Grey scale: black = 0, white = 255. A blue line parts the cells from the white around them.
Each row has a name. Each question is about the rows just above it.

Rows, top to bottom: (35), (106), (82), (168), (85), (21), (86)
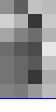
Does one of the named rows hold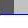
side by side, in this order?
yes
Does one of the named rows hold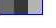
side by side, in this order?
no
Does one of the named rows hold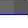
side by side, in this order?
yes
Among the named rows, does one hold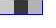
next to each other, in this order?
no

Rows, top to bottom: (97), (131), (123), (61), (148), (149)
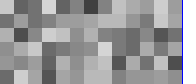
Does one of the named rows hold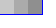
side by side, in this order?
no
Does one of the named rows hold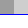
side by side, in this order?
yes
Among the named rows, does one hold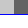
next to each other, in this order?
yes

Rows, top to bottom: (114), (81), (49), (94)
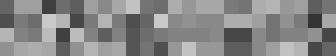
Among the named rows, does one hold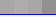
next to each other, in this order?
no
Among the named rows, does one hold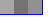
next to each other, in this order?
no
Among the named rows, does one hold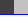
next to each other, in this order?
no
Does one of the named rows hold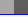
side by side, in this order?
yes
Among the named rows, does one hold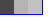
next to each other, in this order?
no
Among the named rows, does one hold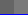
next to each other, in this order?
no
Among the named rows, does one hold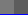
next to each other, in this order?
no

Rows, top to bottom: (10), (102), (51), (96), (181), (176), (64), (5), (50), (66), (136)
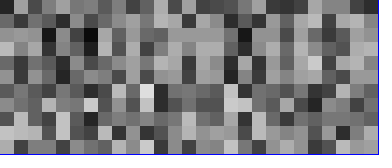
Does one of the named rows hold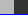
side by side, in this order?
yes
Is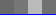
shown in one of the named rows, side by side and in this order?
yes
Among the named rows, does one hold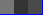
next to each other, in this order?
no

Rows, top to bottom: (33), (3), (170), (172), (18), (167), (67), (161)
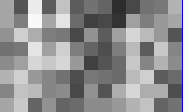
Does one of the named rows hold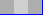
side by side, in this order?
no
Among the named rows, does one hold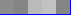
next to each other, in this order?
no
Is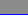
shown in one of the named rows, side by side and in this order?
yes

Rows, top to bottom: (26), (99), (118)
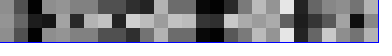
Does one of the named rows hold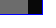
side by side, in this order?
yes
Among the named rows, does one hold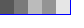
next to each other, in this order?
yes
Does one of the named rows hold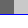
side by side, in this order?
yes
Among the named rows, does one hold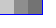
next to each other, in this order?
yes
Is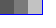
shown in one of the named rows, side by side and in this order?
no

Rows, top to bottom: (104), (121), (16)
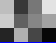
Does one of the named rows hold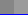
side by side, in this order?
no
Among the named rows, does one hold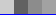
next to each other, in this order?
no
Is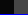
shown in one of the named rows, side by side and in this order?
no
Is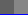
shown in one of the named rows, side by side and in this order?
yes
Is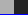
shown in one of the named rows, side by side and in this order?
no
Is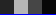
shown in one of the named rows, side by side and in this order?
no
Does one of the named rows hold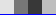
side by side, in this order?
no

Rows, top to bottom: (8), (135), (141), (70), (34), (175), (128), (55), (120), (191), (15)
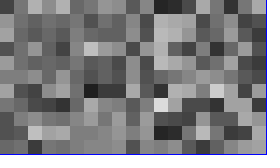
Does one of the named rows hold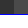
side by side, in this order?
no
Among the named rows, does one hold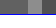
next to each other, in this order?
yes
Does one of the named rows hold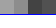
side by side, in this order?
no

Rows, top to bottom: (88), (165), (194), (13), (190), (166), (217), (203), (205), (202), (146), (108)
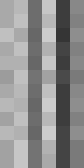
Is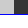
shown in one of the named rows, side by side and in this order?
yes
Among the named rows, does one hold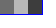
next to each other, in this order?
yes

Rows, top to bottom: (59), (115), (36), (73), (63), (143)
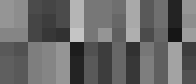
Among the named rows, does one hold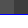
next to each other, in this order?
yes
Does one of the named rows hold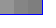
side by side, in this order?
no
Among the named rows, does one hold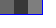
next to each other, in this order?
yes
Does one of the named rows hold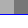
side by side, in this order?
no
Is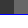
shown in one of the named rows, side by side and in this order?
no
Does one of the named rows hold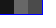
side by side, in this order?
no

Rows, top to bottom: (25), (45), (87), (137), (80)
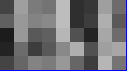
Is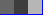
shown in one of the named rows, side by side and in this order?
yes
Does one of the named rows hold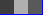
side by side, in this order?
yes
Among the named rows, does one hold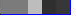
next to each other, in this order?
no
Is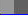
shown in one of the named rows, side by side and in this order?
no

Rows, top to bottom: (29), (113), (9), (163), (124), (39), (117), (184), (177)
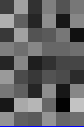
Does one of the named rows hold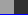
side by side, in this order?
yes
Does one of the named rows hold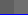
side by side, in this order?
no
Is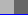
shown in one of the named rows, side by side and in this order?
yes
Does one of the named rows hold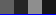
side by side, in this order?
yes
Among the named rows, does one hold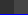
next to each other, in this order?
yes
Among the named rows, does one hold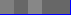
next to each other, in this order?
no
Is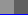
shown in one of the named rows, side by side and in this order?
yes

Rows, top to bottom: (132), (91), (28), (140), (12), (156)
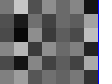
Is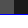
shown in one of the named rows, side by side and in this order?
yes
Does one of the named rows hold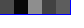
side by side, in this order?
no
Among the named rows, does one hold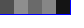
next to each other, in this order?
yes

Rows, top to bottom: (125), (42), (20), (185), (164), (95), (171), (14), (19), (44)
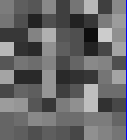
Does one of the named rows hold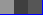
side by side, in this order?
yes
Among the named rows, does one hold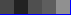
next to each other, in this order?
no

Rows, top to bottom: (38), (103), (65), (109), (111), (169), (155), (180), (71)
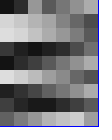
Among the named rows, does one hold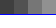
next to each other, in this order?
no
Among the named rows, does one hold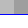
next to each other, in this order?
yes

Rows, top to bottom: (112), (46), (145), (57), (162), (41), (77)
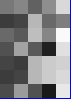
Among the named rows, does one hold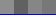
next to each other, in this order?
no
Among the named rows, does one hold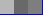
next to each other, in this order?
yes
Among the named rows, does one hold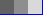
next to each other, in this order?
yes
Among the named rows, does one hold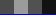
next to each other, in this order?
no
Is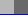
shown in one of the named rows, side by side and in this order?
yes
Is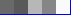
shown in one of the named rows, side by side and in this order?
no
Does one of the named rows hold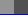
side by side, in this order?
no

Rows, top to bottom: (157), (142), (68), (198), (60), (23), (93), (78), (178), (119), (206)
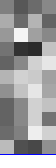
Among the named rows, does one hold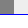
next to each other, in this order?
yes
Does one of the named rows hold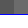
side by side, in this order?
yes
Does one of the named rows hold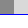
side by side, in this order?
no

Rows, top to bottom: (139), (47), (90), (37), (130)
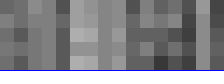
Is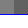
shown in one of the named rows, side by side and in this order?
yes
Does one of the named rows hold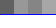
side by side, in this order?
no
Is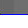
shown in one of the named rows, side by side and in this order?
yes
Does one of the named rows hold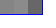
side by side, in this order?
yes
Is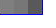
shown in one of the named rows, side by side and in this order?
no
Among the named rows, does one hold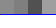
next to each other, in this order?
yes

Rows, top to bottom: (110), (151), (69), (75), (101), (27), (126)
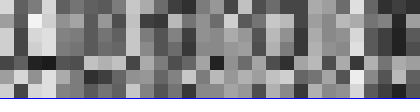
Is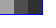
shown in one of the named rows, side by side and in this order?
yes
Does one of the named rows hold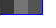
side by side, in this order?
no
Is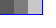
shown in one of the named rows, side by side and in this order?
yes
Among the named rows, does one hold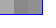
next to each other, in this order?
yes
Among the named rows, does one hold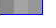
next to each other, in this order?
yes
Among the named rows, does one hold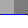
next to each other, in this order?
yes
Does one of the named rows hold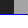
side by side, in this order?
no

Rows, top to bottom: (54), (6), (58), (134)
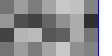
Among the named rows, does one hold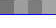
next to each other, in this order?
yes
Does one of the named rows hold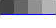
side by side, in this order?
no
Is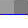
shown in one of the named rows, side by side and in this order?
yes

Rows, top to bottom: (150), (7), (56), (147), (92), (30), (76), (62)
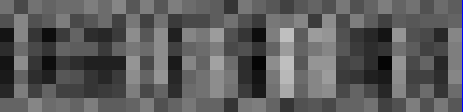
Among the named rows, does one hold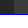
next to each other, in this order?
yes
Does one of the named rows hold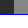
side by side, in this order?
yes
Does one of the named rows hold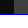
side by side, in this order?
no
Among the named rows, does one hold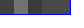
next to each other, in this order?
yes

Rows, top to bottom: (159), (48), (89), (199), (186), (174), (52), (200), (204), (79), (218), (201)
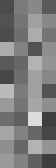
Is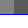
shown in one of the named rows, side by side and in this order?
no
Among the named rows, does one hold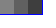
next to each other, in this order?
yes
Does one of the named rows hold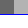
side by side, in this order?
yes

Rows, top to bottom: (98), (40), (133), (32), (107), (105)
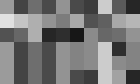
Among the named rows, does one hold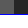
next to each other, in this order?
yes
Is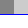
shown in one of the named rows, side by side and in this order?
no
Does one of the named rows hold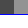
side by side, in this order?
yes
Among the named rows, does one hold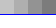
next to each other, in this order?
yes

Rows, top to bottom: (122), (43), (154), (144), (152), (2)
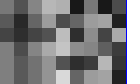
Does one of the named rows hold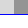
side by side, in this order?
no
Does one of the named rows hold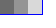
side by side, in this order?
no
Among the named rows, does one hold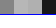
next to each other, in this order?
yes
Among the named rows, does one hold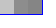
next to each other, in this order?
yes
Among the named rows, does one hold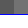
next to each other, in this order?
yes
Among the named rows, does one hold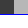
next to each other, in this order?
yes

